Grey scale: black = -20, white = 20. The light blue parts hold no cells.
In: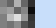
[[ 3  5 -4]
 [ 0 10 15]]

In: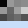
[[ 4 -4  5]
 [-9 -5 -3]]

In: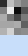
[[  0  17 -18]
 [  7  -2  -9]]

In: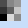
[[-12  -5  11]
 [-20  14   2]]

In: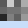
[[ -4  -2  -2]
 [-14   0  -5]]

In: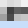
[[  9 -10  -5]
 [  5  -8  10]]
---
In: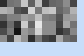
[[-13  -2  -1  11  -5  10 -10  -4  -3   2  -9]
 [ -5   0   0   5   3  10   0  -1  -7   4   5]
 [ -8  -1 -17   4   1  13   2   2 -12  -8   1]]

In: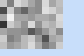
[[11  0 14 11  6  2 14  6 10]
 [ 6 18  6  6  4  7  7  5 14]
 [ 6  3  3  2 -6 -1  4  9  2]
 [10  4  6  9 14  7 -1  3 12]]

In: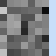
[[-10   1   2   3  -5   3   4]
 [ -8   5   3  -7  -7   5   0]
 [ -4   4   3 -14  -1   4   1]
 [  2  -4  -4   4  -2  -6  -3]]

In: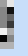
[[ 5 16]
 [ 1 -4]
 [18  7]
 [ 8  8]]

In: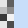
[[ 16  -5]
 [-11  18]]

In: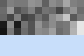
[[ -5   0  -1  -1   3   2  -5   2   0   6   0  -1]
 [ -4  -9   0 -10  -8  -2  -6   2   5  11  -6  -1]
 [-17  -1 -12  -3  -7   2   1   5  -3  -1   8  16]]

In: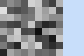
[[ -3   2  -1  -6  13  11  -5 -10   8]
 [  8   9   3  -2  -1  10   6   2   2]
 [  6   1  12  -9  -8 -18   4   7   4]
 [ -1  -8 -14  11   6  13  -9 -13  -9]]

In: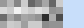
[[  4   9   1  12  -4   0   6  -4  12]
 [ -3   6   2   6   5   3 -13   7  -8]]

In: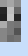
[[  4   6   2]
 [-15  11 -14]
 [  1  -1  -7]]
